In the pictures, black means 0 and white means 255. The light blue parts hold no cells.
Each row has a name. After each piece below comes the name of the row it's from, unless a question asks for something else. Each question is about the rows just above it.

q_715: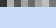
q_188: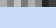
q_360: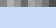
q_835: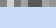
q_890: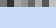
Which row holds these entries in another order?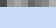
q_360
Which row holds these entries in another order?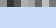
q_890

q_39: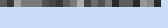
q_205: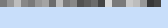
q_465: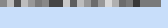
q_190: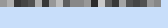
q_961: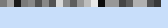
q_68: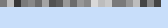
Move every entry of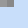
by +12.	[164 148]
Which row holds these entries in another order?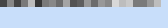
q_68
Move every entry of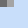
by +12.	[120 176]
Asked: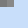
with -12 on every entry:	[110 124]
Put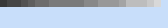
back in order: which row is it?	q_205
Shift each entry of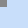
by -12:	[124]
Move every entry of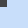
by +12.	[81]

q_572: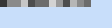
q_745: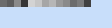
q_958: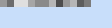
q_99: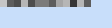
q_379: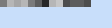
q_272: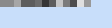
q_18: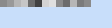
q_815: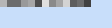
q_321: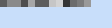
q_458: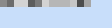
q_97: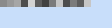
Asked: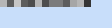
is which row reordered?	q_99
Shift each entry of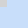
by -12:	[199]
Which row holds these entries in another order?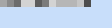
q_458
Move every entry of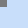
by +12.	[135]
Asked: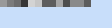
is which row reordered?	q_321
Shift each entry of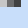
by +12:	[210 120  77]
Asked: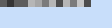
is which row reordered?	q_99

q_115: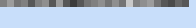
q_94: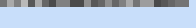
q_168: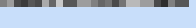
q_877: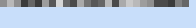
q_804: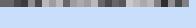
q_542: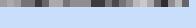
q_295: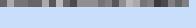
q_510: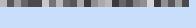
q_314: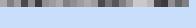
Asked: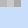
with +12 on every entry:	[197 213 182]
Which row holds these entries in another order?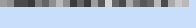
q_877

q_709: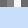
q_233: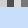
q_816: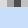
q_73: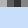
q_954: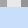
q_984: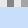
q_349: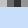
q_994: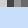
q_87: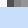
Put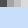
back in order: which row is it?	q_816
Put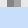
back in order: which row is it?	q_984
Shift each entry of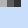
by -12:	[168  82  39]

